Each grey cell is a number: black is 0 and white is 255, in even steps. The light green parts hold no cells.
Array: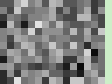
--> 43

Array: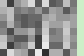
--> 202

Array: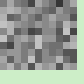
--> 166

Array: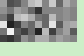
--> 117

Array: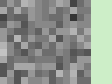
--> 85
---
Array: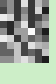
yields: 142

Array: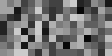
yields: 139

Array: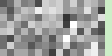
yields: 167

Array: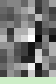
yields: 63

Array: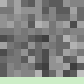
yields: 91
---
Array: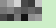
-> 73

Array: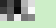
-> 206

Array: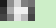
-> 69

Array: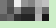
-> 90

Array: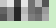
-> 84

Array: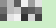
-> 80

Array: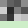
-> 113

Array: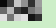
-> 224

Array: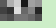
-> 90

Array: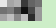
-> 165
